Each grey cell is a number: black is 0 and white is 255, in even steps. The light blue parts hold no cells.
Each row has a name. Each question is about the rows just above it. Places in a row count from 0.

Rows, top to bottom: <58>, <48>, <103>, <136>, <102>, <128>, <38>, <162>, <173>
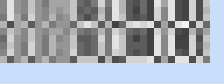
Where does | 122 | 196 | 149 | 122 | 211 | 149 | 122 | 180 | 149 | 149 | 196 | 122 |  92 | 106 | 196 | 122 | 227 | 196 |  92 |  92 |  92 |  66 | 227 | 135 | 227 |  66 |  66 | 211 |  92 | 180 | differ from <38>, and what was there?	11, | 106 |
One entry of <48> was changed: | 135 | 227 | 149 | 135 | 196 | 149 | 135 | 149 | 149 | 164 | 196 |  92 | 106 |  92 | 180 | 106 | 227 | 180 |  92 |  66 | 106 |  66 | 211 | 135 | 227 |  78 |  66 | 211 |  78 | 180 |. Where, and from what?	7, | 164 |
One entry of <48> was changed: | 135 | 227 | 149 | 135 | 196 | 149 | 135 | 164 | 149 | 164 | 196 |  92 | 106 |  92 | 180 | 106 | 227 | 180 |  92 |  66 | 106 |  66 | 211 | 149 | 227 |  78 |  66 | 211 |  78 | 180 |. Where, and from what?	23, | 135 |
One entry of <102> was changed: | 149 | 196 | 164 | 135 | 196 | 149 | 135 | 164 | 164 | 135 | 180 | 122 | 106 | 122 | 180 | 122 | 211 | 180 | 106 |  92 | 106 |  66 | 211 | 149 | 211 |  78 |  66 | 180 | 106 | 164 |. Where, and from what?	0, | 135 |
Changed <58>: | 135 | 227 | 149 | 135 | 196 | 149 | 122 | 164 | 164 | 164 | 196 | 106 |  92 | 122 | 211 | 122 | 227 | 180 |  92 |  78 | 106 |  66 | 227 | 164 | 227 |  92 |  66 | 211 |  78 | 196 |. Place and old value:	25, | 78 |

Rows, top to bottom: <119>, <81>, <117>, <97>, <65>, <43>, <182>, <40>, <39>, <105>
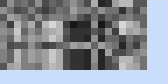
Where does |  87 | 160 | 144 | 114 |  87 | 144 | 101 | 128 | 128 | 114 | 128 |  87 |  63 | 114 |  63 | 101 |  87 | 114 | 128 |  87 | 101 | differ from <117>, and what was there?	19, | 101 |
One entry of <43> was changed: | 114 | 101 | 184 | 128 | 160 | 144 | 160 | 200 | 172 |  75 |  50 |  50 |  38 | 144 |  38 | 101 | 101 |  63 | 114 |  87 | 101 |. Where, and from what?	0, | 128 |
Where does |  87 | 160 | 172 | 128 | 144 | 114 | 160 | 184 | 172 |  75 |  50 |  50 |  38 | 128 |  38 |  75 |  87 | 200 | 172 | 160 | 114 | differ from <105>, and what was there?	4, | 128 |

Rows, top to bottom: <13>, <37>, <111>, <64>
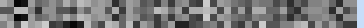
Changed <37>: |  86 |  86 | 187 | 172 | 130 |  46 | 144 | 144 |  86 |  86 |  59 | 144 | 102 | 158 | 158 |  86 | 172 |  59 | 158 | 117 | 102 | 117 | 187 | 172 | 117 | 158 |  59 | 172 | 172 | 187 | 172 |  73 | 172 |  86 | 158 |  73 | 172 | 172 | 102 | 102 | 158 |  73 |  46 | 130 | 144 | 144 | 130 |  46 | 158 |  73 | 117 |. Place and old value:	3, | 187 |
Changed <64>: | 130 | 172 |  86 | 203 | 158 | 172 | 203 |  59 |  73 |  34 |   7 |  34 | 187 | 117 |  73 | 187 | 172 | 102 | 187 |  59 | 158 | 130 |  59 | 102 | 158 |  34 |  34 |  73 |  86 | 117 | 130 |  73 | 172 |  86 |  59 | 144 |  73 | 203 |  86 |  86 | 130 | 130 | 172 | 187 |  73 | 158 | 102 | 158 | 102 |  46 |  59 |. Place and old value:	49, | 59 |

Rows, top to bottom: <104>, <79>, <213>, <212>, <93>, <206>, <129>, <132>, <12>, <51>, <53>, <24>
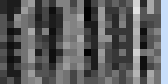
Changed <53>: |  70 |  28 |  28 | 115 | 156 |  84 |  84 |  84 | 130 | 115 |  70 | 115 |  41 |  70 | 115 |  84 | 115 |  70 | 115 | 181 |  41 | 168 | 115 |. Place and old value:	7, | 70 |
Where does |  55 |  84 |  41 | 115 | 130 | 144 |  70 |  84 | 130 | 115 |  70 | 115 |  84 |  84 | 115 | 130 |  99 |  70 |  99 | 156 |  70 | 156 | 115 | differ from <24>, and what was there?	14, | 99 |
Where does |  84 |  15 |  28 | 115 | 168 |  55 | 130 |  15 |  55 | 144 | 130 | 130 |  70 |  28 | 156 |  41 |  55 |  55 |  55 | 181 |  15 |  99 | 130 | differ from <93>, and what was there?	15, | 55 |

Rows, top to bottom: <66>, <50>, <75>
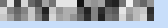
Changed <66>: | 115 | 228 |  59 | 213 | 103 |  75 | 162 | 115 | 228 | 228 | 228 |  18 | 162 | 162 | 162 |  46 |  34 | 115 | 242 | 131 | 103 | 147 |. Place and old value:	13, | 147 |
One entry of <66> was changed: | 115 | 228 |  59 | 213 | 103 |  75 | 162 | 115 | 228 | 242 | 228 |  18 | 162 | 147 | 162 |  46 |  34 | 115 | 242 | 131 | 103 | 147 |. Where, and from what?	9, | 228 |
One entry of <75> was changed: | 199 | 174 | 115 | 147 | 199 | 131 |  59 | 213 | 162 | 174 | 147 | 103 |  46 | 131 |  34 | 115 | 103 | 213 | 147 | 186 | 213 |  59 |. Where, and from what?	1, | 162 |

